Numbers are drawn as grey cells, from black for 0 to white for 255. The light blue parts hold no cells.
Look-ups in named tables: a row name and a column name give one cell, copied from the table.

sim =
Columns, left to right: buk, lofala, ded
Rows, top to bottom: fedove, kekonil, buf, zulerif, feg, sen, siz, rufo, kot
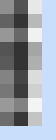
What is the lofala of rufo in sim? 130
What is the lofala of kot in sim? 55
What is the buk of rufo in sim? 153
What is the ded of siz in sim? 208
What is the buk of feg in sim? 90
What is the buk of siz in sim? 119
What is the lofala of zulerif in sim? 51
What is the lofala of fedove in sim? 83
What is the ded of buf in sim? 241
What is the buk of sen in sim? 131
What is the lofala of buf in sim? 104
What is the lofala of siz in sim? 60
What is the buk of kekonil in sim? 98
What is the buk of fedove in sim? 143
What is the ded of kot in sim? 196
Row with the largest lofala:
rufo

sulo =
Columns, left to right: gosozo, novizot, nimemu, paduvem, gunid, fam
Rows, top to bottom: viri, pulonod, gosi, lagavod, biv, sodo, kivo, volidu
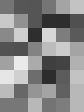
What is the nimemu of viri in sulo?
85
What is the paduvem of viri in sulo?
117
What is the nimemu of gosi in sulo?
46
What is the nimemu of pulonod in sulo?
85
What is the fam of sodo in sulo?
195
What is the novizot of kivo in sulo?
103

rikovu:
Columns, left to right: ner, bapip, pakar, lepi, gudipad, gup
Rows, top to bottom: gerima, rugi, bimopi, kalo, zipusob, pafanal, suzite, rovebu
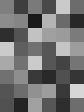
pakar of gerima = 122
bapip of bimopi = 83
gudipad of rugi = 106
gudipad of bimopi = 155
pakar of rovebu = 161
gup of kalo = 157
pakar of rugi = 25
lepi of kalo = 86
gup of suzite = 215
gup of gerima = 108
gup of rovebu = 109
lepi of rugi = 180
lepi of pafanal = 41
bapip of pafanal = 142

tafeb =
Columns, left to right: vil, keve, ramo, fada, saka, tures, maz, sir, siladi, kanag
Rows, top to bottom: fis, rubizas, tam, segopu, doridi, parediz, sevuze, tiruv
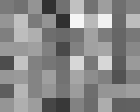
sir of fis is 158
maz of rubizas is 185
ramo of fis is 148
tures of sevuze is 156
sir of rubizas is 241
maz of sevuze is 110
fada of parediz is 159
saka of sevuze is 118
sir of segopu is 166
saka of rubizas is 48
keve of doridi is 195
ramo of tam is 175
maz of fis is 114
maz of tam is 162

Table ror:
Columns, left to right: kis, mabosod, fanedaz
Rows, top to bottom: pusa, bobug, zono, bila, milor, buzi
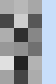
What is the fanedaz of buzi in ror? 172
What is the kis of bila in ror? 152
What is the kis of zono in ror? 174
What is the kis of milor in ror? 224
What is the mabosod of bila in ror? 144
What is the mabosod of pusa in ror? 184
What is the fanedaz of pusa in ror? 167
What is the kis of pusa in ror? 174
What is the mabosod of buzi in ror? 68
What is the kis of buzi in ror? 163
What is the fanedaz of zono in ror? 135
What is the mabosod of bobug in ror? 206
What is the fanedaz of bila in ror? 112
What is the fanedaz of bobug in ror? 87
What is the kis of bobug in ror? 70

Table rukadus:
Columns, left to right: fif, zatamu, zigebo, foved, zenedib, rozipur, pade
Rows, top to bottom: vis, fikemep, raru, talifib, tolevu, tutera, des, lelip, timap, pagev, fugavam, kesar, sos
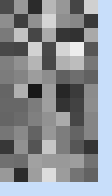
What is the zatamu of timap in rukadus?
107
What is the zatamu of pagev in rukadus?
137
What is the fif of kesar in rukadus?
112
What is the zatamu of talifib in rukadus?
69
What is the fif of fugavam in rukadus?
55
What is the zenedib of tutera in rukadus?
96
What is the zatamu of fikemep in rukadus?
62

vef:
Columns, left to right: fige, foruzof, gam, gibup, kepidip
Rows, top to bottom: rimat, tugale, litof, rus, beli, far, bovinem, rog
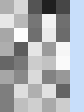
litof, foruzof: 253
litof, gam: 111
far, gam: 218
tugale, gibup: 242
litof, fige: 167
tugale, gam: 118
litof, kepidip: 107
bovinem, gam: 175
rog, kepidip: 205
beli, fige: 102

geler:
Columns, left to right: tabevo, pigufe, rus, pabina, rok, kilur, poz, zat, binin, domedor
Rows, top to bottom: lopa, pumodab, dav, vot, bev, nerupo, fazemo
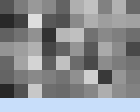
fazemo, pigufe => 82
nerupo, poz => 207
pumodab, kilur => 138
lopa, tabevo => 85
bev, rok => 193
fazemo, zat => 174
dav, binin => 127
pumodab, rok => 80
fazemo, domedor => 130
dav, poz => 113
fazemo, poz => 134
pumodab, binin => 165
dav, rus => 145
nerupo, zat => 57
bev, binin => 124
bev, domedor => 114
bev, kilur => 107
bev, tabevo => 103

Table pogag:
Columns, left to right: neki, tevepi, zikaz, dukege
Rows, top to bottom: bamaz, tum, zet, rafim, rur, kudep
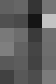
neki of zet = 121
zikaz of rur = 66
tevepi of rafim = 98
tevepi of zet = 109
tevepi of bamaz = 102
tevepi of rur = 93
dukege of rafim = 110
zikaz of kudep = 77
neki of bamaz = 97
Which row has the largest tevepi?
zet

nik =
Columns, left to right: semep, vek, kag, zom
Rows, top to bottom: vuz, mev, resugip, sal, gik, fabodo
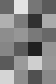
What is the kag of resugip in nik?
121
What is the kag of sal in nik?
32
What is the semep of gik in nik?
90
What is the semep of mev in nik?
176
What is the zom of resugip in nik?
104
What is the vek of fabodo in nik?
141
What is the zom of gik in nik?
151
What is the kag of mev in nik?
48
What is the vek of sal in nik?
90
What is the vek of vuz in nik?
227
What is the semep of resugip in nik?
141
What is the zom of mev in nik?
171
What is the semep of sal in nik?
134
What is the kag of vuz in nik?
118
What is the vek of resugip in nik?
150
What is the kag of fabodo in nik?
80

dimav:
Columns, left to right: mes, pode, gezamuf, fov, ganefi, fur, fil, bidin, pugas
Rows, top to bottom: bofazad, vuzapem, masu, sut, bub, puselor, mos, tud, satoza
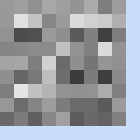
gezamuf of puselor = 120
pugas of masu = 125
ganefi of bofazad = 159
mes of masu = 146
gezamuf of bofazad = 145
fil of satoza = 105
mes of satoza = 104
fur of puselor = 60
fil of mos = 146
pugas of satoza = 128
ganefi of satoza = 160
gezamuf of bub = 126
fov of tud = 157

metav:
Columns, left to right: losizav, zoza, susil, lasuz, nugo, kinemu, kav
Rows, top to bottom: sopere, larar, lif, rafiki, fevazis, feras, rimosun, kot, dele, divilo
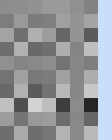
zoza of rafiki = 177
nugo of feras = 161
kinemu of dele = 136
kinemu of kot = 139
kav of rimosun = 200
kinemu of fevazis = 135
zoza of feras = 161
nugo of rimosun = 184
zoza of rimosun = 177
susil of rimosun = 91
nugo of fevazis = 115
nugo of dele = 109
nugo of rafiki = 173
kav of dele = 103
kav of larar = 164
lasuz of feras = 123
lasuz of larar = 127
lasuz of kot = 190
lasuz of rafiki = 111
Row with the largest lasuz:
kot

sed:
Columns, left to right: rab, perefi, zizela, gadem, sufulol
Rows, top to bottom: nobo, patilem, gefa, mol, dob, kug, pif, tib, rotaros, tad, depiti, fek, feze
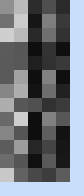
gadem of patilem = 126
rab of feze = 200
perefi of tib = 87
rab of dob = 90
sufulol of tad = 18
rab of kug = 90
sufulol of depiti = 22
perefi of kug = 162
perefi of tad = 85
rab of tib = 174
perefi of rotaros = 206
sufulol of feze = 92
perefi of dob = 88
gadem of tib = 49
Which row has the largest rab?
gefa

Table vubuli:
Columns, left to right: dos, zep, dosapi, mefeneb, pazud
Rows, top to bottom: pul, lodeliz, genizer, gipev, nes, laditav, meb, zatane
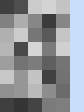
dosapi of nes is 124
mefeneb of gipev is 123
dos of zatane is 63
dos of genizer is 176
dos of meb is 144
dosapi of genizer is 119
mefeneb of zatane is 123
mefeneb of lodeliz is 59
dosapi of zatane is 68
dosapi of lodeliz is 135
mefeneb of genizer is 89
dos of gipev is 181
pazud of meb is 107
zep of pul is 78
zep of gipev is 73
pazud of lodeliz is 134
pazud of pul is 195
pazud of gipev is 208

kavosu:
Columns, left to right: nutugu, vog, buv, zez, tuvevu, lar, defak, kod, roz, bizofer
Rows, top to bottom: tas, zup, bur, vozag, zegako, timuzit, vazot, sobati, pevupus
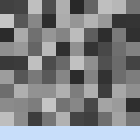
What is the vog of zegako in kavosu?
59
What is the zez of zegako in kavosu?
76
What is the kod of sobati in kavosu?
164
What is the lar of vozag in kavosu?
145
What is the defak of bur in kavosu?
94
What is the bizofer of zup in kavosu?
52
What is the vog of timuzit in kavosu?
87
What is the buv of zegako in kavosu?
192
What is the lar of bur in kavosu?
188
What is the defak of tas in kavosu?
100
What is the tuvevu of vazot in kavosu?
176
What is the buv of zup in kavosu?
135
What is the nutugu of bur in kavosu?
43
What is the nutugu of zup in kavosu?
197
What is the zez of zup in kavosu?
45
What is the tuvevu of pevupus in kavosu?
177
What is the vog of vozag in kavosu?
153
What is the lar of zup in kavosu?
149
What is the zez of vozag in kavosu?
186
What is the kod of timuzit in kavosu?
50

